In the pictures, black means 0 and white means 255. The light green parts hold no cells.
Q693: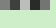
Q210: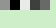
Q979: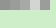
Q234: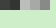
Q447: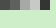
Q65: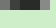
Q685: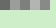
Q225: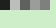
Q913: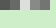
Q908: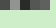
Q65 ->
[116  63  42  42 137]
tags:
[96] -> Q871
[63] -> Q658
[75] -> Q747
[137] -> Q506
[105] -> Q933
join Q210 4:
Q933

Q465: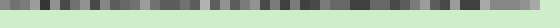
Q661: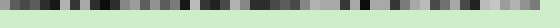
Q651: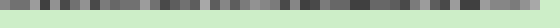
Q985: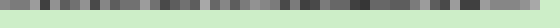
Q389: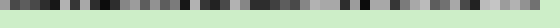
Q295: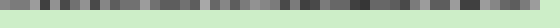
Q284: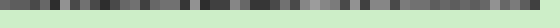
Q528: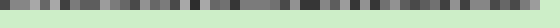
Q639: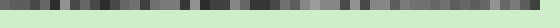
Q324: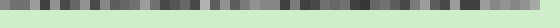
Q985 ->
[134 123 123 156  64 146  93 113 146  73 134  93 113 113 156 113  73  93
 113  93 168 103 134  93 123 146 134 123  73 123  64  73 123 103 103  64
  54 103 103  93  93 123 156  93  73 156  64  64 156 134 134 134 146 168]
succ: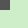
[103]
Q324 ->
[134 113 113 156  64 146  73 103 146  73 134  93 103 113 156 113  73  84
 103  73 178  93 146  93 123 146 134 134  64 123  64  73 113 103 113  64
  54 103 113  93  73 123 156  93  73 156  64  64 156 134 146 134 146 168]

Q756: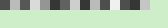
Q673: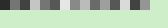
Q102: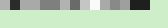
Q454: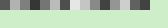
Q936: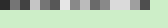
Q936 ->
[ 43 117  66 197 117  87 230 137 187 106 137 218 218 159  78]
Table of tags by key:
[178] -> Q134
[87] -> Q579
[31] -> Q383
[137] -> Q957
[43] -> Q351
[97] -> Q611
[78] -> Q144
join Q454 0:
Q579

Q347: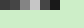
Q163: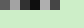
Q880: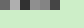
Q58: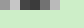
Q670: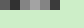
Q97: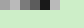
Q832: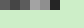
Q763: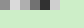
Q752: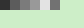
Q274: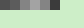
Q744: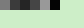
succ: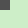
[92]
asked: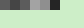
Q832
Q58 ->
[153 198  69  59 114 186]
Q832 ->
[ 92  69  92 163 143  37]
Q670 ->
[ 92  49 132 163 132  59]

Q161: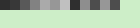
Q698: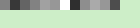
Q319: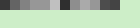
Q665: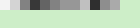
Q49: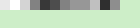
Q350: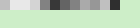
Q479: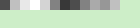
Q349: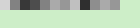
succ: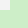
[212]
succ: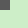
[130]
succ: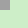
[151]

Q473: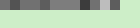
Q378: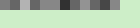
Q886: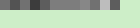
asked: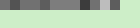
Q473
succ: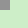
[102]

